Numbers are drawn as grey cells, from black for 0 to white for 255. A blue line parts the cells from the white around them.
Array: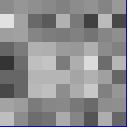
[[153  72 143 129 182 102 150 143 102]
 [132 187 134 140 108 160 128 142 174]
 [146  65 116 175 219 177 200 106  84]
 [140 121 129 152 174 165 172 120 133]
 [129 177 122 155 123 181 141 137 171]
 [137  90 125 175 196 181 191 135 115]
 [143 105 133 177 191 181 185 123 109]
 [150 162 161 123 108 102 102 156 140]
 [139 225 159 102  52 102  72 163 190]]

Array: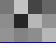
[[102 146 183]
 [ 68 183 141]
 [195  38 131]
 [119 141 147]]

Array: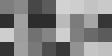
[[201  54  91 192]
 [195 166 106 197]
 [206 124 127 146]
 [210 186 207  56]
 [ 91  45 133  79]
 [ 71  45 113 121]
 [137 161 158 160]
 [126  48 206  51]]

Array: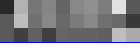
[[ 88  57 170]
 [225 105 190]
 [125 112  95]
 [143 136  98]
 [136 123  99]
 [100 105 101]
 [133 136  63]
 [118 113  97]
 [178 189  63]
 [ 41  89  89]]

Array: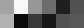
[[ 81  87]
 [ 31  81]
 [108  24]
 [151  58]
 [248  11]
 [163 179]]

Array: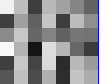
[[ 99 143 115  59 155 172]
 [134 188 118 103 184 195]
 [161  61  97 181  43  45]
 [184 197 131 220 218 175]
 [ 62  97 102  21  68  75]
 [190 160 199 178 200 191]
 [241  63 138 249  63  86]]
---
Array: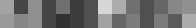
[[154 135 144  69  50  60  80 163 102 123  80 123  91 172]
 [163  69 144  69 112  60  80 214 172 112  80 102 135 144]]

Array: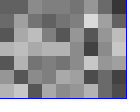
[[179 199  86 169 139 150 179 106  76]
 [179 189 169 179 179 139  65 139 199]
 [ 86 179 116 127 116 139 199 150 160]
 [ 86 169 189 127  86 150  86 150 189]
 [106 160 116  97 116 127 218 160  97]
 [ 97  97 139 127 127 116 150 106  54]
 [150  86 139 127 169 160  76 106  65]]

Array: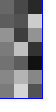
[[123 213  82]
 [123 192  51]
 [135 180 135]
 [114  93  17]
 [ 93  82 204]
 [103  72  40]
 [147  61 147]]

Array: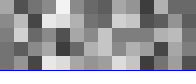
[[126 209 105 138  81 167 138 197 126 126 126 177 187 115]
 [138 187  70 232 220 177 115 105 209 197  81  93 148  93]
 [115 148  70 232 220 167 148 158 220 197  61 115 158  81]
 [115  93 138 167  61 105 177 197 138 177 158  70 167 126]
 [167  81 115 138 243 138 105  93 167 148  61 177 105 105]]

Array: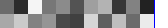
[[168 202 130 149  73  64 214  95 190 107 235]
 [107  44 245 119 139  83 159 179  54 130  34]]

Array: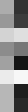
[[235 247]
 [211 223]
 [140 119]
 [152  60]
 [172  50]
 [183  41]
 [183  30]
 [161  20]]
